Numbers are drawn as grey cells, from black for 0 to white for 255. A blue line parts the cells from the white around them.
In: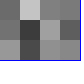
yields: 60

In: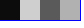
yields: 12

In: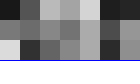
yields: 24

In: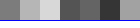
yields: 53

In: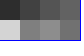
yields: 45

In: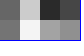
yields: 42

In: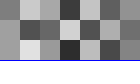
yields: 45
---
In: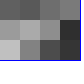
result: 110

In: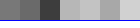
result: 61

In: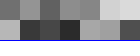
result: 97

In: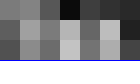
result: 87

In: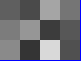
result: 165

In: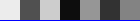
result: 205
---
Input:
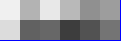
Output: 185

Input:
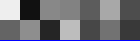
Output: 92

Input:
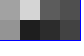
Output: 213

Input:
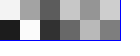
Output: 199

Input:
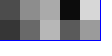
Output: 170

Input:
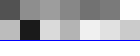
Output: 114
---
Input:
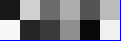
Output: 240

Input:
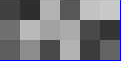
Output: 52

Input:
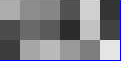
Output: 67

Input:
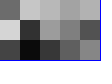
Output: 82

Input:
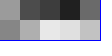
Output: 194

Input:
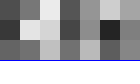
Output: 127

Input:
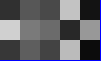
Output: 152

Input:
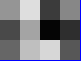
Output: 46
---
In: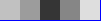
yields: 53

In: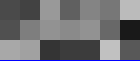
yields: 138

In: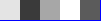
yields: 167

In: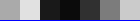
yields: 11

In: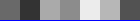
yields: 140

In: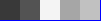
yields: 244
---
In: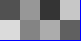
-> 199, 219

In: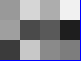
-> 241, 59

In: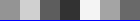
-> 105, 148

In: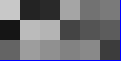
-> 122, 100

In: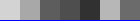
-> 107, 211

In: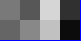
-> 48, 101

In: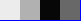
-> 104, 236
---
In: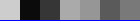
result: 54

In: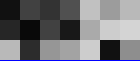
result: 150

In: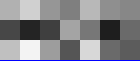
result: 157

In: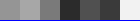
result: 122

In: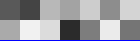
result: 220

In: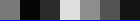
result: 42

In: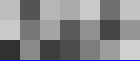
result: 62

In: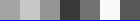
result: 149
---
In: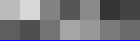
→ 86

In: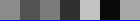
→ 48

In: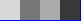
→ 56

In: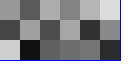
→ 131

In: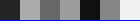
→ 157

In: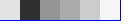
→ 170

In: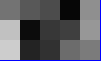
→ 6

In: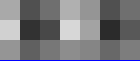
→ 176

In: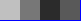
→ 89

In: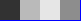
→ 141
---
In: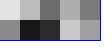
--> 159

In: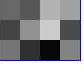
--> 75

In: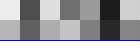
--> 133

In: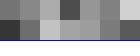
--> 89

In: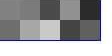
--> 96

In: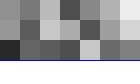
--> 213

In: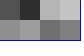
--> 128

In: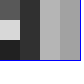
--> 162

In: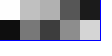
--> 213

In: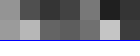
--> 60
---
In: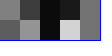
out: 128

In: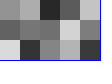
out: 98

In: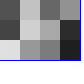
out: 68

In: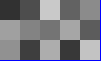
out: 160

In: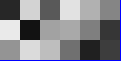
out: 234

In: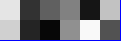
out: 229
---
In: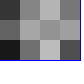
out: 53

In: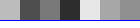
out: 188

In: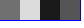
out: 112

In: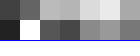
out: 65

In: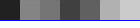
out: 33

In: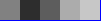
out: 129

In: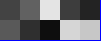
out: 67
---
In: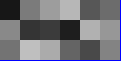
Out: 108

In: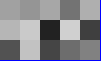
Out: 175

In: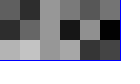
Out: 116

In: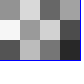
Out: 162

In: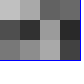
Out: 105

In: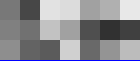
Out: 232
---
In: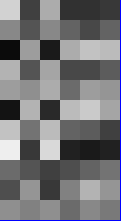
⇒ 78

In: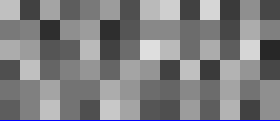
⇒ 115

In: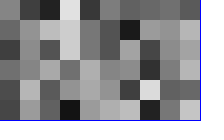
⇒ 76

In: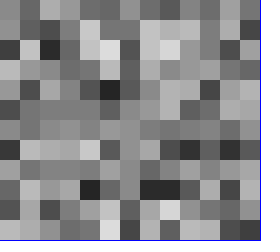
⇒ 83

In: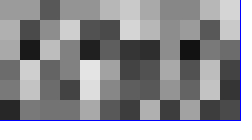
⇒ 121
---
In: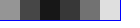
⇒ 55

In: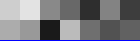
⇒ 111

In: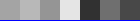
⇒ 49

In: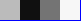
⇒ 16

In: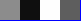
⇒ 15

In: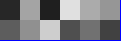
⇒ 79

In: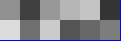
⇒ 84
